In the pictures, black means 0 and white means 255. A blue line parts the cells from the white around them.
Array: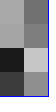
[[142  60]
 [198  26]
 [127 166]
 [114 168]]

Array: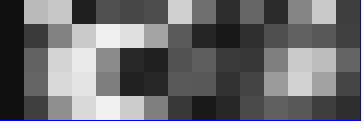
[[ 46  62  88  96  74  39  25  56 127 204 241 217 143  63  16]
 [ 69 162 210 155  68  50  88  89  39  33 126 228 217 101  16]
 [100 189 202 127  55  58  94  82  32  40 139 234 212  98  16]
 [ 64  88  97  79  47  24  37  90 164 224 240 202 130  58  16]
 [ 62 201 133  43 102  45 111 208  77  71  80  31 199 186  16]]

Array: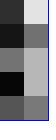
[[121  85]
 [183   6]
 [183 115]
 [113  21]
 [227  47]]

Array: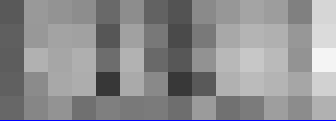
[[177 140 158 123 113 155 110 123 121 127 112 147 134 103]
 [209 166 180 187 177  89  56 137 170  55 173 168 139  96]
 [244 147 186 199 184 146  87 105 178 109 175 166 177  93]
 [219 151 176 180 168 121  74 120 161  86 161 163 152  95]
 [214 128 157 164 151 138  83  98 141 105 141 147 153  89]]

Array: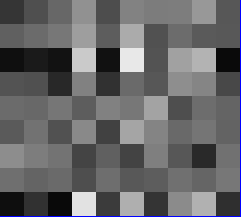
[[ 47 177 139  52 175  59 226   9  49  14]
 [119 101 112  93  88 110  78 106 100 111]
 [113  41  87 127  67  96  68 115 125 141]
 [ 99 117 105 132 165  65 137  81 114  90]
 [100 109  78 163 119 129  93 118 104 107]
 [ 72 133 142  87 106  49 129  40  80  83]
 [ 10 179 161  83 232  17 202  18  26  15]
 [ 88  90 108  81 171  93 158 119 107  96]
 [ 87 152 125 124 130  77 145 103  79  53]]

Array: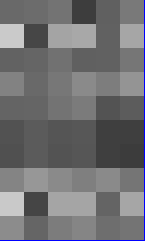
[[116 110 133 124 101 140]
 [166 100 165 165  69 201]
 [117 138 127 138 151 132]
 [ 60  63  86  83  91  80]
 [ 63  63  87  85  91  82]
 [ 92  83 123 115 101 100]
 [148 125 138 119 105 130]
 [118  97  96 113 101  98]
 [166  97 168 164  70 202]
 [121  96  61 115 108 105]]

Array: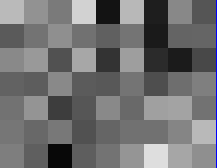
[[143 166 222 149 115  94   8  95 126]
 [185 133 113 113 101  81 120 104 118]
 [114 163 160 105 137  86  61 148 114]
 [127 110  78 116  88  91 137  93  98]
 [ 72  27  43 158  51 167  81 153 137]
 [101 100  26 116  96 113 143 115  90]
 [ 85 136  30 184  19 210 122 146 186]]

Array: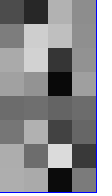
[[123  11 170 174]
 [ 57 219 109 173]
 [102  66 177 118]
 [108 100 111 108]
 [159   9 147 161]
 [146  53 210 170]
 [143 191 206 125]
 [141 178  39  76]]
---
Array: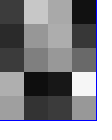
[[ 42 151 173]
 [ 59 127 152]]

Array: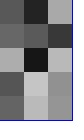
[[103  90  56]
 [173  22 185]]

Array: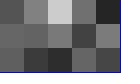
[[102  99 121]
 [ 95  59  45]]

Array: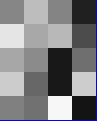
[[229 168 184]
 [167 139  24]]

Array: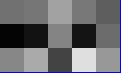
[[  4  18 132]
 [135 170  67]]

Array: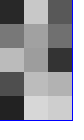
[[120 161 112]
 [187 157  51]]

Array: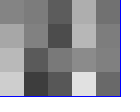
[[167 129  76]
 [185  90 121]]

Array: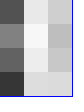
[[129 247 190]
 [ 98 237 200]]
